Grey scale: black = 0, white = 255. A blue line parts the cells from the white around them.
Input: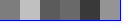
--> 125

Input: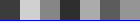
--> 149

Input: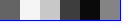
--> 132

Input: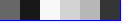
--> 183

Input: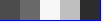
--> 105

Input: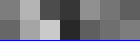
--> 165

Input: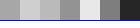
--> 186

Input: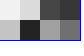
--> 196

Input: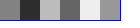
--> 152

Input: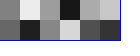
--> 200
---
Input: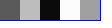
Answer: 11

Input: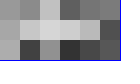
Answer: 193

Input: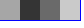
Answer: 106

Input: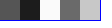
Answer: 250

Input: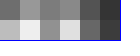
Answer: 124

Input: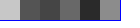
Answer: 69

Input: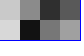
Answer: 47

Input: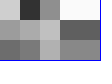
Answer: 143
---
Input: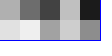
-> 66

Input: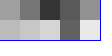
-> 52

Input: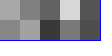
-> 98

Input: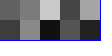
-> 202

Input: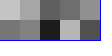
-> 95

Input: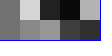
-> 33

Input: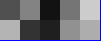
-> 18

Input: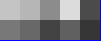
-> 140

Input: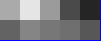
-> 155
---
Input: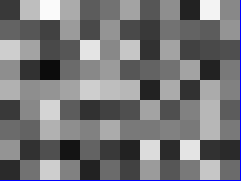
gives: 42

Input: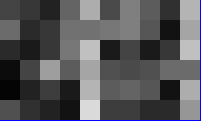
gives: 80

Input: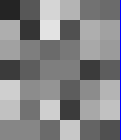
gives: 134

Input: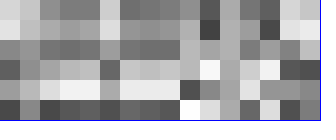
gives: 73

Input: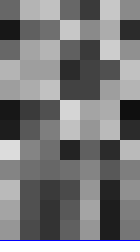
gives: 150

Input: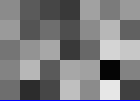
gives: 110

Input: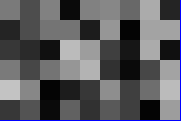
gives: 55

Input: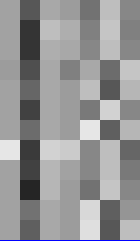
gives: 162

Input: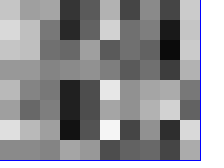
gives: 138
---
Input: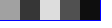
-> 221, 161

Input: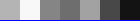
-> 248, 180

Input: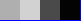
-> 210, 175

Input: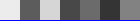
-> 236, 214

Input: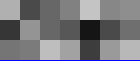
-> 196, 190

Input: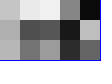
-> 240, 234

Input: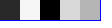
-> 246, 217

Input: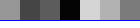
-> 213, 178
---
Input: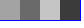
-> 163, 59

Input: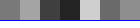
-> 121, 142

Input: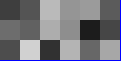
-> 62, 167

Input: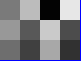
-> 122, 49

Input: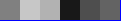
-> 128, 99

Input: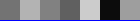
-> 115, 158

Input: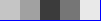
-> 197, 233

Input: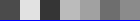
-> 75, 139

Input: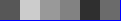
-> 87, 107

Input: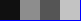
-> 16, 195
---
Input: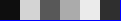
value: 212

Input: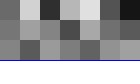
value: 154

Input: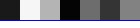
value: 180

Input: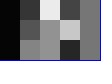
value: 5

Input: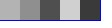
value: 179

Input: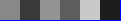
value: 57
